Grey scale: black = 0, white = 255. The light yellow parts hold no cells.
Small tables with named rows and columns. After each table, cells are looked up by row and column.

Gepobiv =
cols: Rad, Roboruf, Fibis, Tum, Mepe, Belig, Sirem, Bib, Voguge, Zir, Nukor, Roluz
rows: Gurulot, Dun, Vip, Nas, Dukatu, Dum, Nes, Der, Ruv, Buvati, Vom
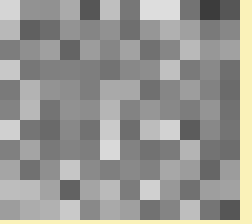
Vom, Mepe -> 137
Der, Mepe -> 126
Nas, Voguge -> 192
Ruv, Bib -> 129
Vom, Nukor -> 117
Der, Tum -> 131

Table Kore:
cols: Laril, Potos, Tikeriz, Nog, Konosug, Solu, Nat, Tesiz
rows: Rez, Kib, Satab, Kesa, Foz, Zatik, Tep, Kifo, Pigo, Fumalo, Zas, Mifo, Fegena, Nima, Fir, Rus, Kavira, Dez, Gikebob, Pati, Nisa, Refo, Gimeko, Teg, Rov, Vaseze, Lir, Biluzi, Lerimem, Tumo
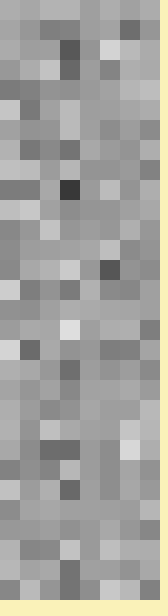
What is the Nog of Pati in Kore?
136
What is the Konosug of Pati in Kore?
162
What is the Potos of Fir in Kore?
126
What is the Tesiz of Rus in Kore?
160
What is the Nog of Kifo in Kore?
116
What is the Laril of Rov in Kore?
193
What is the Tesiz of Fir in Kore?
160
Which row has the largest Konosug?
Fir

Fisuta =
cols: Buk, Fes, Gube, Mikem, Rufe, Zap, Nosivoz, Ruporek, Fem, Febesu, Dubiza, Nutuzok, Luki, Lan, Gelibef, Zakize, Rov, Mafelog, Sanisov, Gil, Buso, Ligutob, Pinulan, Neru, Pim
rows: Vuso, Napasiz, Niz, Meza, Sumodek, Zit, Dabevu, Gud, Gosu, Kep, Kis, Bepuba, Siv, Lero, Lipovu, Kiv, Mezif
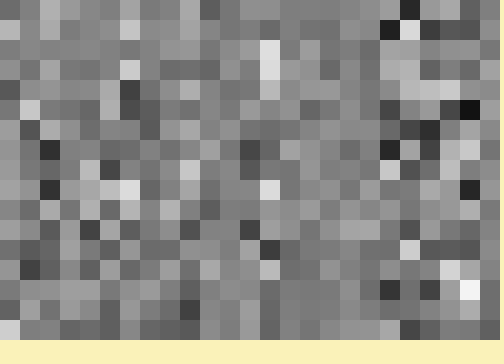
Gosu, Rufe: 186
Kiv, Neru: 172
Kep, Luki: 134
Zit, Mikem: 115
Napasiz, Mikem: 124
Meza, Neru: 105
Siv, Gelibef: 104
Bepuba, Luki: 67
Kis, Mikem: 117
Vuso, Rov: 126
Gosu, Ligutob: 110
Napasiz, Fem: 141
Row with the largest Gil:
Gosu

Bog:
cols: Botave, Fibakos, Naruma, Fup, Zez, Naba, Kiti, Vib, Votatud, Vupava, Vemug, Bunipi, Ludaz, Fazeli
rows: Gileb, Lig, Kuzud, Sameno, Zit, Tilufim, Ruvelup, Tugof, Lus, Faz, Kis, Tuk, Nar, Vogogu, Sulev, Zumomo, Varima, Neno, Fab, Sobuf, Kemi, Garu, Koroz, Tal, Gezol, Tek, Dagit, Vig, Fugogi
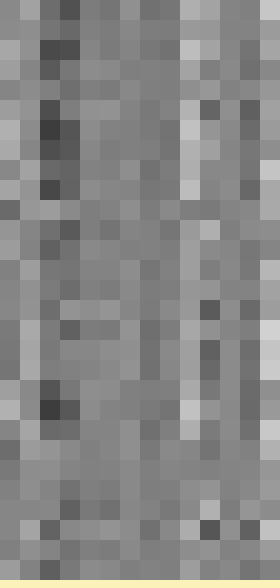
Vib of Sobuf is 126
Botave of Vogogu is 129
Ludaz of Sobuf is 107
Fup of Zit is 111
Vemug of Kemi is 147
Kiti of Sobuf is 128
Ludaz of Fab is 114
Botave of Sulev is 133
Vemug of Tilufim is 101
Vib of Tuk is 129
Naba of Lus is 128
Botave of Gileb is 137
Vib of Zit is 127
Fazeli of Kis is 169
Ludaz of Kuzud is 116
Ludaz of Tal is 133
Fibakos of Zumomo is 146
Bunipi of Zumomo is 141
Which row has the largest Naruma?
Kis

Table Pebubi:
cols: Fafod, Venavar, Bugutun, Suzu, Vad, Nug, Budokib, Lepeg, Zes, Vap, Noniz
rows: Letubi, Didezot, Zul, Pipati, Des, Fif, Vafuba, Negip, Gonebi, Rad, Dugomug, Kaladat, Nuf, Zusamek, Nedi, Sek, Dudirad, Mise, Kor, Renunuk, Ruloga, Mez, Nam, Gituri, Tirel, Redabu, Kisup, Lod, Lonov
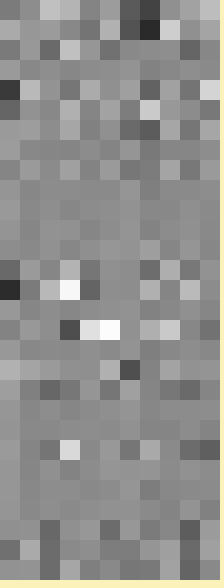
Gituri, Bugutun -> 144
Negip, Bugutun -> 134
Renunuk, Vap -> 106
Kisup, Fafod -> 144
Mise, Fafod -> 152
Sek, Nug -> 144
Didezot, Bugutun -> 155
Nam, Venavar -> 133
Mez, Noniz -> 132
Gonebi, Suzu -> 160
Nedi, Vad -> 100
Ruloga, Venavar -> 135
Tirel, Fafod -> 150
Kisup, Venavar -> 145
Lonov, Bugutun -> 108
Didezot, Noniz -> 164
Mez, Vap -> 140

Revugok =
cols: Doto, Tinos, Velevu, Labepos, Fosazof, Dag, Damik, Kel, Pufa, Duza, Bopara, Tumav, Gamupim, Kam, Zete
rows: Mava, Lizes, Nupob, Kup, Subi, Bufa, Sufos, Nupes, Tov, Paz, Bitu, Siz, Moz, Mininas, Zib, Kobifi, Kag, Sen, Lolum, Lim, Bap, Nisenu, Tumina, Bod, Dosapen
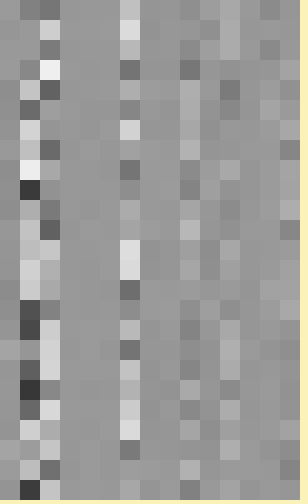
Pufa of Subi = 154
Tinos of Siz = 194
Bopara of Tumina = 147
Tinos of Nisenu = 207
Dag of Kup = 152
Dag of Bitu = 153
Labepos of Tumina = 151
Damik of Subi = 174
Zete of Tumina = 141
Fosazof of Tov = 152
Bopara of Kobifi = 158
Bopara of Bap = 147
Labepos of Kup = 153
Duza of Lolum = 134
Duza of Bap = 137
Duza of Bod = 177
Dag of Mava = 152
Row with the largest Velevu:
Kup

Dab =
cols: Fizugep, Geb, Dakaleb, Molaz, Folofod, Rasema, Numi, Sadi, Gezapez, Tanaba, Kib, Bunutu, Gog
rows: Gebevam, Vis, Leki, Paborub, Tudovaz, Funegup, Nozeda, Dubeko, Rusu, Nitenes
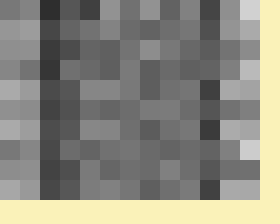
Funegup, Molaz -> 81
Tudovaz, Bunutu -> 168
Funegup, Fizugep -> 144
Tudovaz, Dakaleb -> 75
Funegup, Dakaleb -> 67
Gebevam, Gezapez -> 98
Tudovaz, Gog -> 163
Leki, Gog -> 139
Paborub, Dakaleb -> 54
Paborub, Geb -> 115
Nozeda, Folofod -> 135
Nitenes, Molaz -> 87
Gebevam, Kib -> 69
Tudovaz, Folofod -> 134
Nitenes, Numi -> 118
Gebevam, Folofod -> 64

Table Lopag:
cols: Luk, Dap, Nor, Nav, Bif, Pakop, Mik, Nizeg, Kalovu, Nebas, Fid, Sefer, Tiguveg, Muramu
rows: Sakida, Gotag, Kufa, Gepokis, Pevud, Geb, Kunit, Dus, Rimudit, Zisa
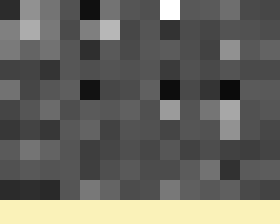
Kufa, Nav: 86
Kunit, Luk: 55
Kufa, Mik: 74
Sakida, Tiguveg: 74
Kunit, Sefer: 146
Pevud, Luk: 114
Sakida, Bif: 16
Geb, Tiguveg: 81
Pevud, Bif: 18
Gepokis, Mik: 81
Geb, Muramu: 86
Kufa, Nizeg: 87
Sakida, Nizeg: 80
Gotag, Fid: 70
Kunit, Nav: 88

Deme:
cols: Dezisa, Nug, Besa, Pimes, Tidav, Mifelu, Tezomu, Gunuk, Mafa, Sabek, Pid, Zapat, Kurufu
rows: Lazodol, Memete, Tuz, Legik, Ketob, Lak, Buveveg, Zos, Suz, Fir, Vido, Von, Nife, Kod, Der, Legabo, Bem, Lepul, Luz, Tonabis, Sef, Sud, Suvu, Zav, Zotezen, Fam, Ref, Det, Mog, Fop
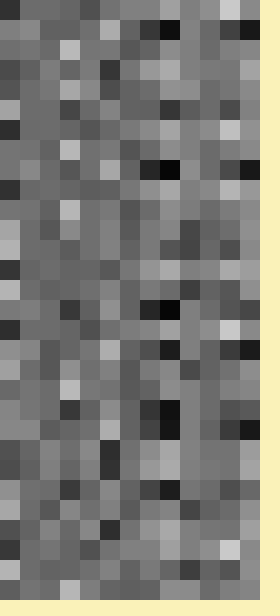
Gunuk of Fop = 98
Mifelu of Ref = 46
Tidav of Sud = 111
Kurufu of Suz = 24
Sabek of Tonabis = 128
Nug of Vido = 114

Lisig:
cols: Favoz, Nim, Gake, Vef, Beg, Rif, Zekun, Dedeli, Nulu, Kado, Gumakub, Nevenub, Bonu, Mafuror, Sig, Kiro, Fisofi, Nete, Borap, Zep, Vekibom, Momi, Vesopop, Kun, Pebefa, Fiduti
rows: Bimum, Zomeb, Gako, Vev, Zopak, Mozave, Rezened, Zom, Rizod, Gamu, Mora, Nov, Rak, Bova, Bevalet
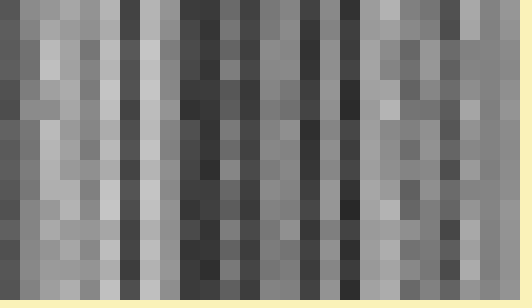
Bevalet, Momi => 129
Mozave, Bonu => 59
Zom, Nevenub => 106
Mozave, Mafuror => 122
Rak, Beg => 136
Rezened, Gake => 186
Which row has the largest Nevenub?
Rizod

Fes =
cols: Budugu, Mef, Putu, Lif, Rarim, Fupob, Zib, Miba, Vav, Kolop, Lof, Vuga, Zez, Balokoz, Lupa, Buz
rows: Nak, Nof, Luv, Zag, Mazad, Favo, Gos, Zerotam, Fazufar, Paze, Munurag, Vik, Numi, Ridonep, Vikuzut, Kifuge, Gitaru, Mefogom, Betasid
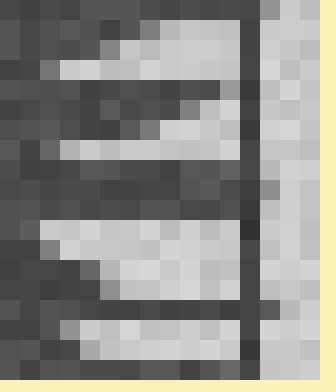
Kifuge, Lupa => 185
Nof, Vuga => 192
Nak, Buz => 189
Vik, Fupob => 198
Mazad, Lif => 83
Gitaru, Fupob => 192
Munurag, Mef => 83
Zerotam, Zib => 202
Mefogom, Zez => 55
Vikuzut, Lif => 67
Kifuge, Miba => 74

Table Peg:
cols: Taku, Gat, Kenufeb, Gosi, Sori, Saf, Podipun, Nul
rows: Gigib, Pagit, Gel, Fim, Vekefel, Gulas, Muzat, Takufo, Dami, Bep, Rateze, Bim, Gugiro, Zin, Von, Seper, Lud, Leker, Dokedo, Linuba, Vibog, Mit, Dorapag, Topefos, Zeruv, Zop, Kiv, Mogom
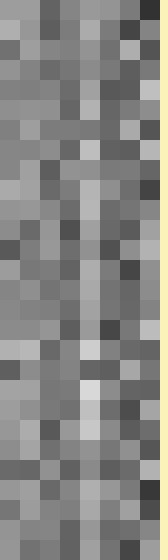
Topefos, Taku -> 106
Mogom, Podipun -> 70
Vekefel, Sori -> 161
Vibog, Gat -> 144
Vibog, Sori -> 191
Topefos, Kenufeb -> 145
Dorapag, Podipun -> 144

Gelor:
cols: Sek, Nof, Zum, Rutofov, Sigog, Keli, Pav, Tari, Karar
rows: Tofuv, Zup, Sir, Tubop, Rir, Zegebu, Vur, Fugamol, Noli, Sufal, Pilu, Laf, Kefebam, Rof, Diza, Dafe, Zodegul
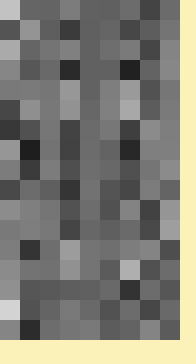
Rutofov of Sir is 128
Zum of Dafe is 100
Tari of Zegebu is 92
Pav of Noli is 80
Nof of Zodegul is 44
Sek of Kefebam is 125
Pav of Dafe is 108
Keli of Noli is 104
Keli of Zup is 101
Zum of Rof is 113
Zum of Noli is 124
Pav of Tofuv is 108
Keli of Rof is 91
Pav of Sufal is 71
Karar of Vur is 126
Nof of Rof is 115
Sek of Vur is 56
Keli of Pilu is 81
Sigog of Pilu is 109
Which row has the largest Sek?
Dafe

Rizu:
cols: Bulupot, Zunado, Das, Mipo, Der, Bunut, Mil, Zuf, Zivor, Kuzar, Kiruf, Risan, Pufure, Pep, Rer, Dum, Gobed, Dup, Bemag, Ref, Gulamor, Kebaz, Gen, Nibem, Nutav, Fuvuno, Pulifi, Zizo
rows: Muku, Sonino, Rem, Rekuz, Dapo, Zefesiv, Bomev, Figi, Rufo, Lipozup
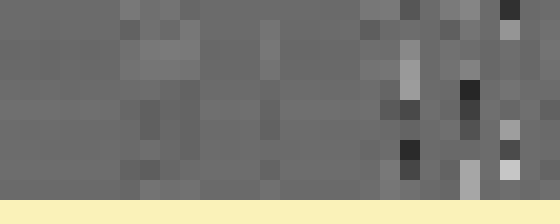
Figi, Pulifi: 108
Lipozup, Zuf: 115
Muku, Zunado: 107
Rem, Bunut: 105
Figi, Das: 107
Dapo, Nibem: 38
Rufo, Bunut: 109
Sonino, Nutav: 107
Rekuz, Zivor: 117
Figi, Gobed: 108
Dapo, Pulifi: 108
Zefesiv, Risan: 110
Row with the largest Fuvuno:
Rufo

